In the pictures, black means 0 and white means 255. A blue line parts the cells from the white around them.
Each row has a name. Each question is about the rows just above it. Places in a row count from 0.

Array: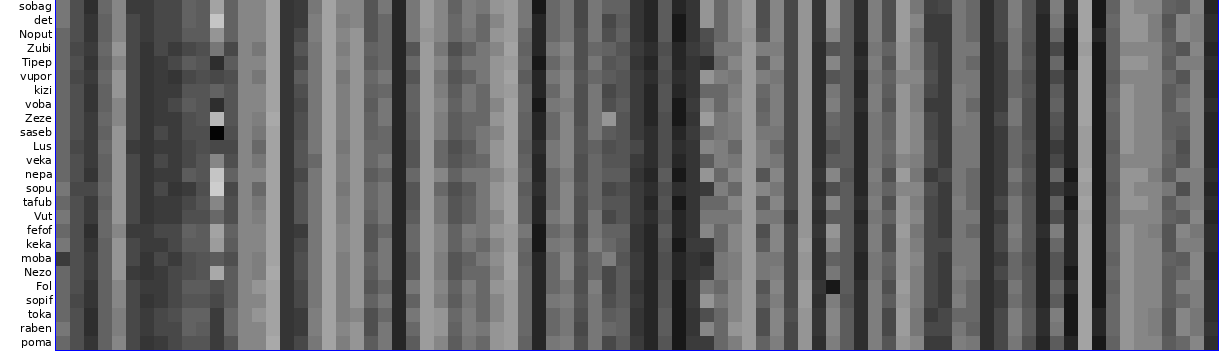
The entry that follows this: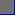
[85]
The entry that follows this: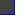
[72]
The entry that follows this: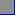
[163]
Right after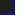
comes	[163]

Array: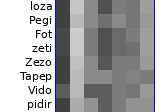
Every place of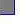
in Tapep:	4 6
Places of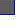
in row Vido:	0 2 3
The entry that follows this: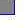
[124]

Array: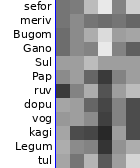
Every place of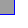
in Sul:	0 1 3 4 5
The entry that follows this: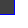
[131]
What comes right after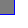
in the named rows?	[188]
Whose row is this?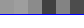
vog
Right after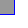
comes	[158]
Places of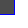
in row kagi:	1 5
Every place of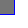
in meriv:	0 2 4

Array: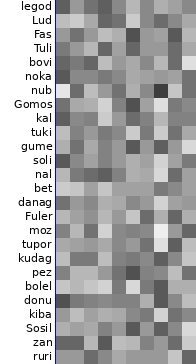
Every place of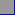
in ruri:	0 1 5 6 7
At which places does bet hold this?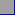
2 4 5 6 9
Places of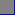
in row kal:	2 6 8 9
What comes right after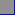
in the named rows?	[183]

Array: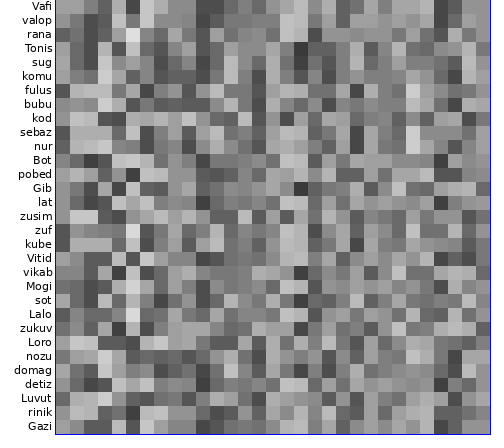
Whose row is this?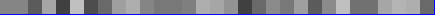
vikab
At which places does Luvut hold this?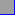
12 16 22 25 27

